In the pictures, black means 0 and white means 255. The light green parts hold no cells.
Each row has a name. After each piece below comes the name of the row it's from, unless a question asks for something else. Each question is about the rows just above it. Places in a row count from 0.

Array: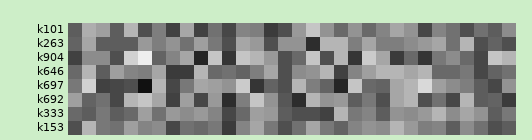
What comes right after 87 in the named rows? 45
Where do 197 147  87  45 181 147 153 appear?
k692
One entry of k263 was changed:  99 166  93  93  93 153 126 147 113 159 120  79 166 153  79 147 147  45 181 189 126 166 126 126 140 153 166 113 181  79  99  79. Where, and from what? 19, 181
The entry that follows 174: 159
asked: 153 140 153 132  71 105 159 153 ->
k333
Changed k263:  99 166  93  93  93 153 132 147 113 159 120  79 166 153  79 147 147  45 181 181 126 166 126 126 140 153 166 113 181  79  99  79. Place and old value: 6, 126
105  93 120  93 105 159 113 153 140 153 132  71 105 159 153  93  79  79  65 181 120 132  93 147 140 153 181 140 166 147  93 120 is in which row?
k333

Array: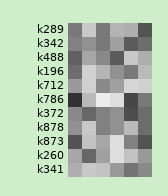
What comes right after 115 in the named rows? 137
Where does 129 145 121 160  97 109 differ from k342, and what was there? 4, 91
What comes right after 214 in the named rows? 208
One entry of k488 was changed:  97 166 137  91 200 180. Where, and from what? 5, 174

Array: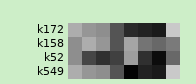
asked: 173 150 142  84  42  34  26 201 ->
k172
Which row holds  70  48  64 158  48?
k52

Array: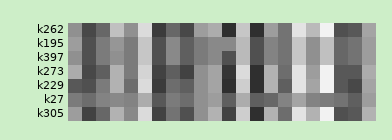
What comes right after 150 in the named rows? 123
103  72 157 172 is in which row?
k262
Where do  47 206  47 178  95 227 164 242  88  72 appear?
k229
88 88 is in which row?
k273

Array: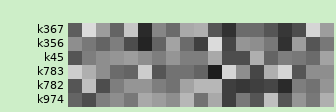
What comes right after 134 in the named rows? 107
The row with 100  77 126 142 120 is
k974
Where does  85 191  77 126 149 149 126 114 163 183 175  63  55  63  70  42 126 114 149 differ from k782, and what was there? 10, 183
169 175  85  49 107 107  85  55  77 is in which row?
k367
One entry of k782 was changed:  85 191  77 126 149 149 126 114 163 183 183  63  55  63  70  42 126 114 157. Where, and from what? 18, 149
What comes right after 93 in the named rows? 219

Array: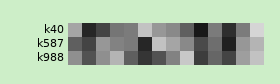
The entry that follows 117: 123
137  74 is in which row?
k587
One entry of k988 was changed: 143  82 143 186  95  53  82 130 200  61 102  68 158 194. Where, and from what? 3, 180
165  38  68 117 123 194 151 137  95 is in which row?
k40
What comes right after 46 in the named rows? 123

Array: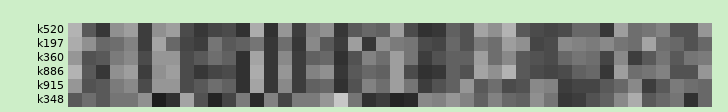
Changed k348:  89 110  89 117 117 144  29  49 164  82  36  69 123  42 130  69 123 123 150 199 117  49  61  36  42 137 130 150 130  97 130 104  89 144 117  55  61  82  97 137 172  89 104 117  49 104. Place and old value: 32, 97
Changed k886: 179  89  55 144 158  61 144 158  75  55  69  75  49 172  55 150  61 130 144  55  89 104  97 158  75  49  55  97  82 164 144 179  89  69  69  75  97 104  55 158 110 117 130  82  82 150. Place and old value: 33, 75
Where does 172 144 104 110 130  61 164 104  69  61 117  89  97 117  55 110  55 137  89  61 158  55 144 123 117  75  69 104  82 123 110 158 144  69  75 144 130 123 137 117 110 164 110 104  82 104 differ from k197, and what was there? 35, 137

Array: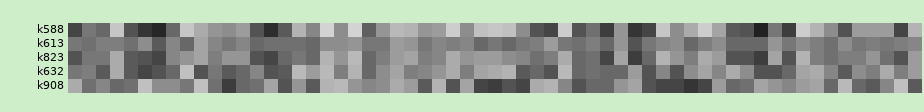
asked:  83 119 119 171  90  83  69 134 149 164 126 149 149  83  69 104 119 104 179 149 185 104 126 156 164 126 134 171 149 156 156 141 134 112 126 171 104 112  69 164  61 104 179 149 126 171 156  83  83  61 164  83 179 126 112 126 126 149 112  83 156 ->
k823
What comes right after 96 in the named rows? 149
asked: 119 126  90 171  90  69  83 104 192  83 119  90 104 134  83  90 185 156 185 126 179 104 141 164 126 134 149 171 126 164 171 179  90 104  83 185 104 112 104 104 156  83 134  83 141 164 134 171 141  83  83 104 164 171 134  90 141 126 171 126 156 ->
k632

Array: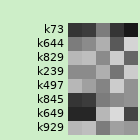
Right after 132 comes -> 204
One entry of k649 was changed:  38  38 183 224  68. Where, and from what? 3, 218
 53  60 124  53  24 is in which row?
k73
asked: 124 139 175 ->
k644

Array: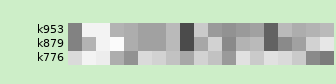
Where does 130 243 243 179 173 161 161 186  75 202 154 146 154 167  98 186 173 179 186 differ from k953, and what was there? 13, 161
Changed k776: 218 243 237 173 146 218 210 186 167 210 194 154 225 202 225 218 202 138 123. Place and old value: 7, 194
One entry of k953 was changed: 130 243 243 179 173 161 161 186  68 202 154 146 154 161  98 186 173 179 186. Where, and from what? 8, 75
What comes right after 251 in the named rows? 173
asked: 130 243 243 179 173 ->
k953

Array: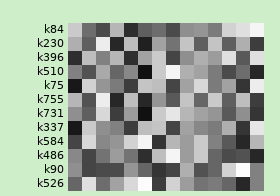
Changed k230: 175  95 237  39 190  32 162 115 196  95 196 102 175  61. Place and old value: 11, 95
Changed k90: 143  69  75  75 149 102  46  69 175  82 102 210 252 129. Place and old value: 6, 53
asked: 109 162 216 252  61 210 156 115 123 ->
k526
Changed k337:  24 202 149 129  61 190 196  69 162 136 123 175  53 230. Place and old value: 2, 143
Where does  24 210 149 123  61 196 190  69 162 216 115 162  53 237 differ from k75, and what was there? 10, 123
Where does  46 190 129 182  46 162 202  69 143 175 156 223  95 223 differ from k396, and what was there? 12, 89
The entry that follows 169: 102

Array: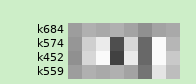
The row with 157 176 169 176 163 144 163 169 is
k684
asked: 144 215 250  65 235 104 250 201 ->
k452
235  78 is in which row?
k574
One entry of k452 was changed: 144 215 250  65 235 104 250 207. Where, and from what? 7, 201
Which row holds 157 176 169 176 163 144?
k684

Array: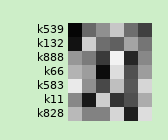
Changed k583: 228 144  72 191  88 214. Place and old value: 0, 234
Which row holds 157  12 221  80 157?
k66
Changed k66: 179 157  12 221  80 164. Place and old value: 5, 157
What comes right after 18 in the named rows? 206
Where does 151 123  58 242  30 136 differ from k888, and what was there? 4, 38
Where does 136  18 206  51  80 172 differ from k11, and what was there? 1, 24
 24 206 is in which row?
k11

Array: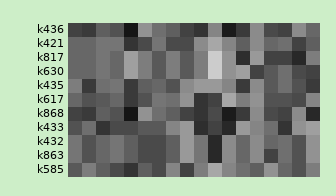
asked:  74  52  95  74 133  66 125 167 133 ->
k585
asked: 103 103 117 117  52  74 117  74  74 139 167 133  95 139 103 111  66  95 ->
k421
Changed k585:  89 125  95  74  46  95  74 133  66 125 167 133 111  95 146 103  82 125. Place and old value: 4, 52

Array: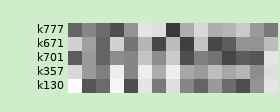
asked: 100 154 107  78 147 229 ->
k130
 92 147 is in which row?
k671
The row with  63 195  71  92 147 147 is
k671

